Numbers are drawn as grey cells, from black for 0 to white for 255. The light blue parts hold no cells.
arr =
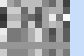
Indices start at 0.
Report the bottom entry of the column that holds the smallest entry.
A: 204
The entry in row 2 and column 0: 48
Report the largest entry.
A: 250
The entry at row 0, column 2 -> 136
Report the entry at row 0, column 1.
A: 163
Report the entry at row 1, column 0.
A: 78
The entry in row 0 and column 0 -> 235
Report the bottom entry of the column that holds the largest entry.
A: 121
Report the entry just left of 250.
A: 121
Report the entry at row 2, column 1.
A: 175
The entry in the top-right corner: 64
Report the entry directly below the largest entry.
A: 78

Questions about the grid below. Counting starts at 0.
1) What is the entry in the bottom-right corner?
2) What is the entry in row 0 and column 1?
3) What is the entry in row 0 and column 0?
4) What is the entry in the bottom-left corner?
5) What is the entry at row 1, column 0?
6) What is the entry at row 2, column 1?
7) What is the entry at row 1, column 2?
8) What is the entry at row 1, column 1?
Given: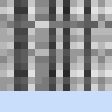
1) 199
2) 184
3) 152
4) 152
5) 199
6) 168
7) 55
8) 212

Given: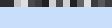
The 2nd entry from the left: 46
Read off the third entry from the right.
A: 60
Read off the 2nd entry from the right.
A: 88
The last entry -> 60

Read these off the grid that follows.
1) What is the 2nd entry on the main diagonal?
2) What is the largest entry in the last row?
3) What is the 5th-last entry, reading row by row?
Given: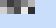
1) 144
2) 233
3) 208
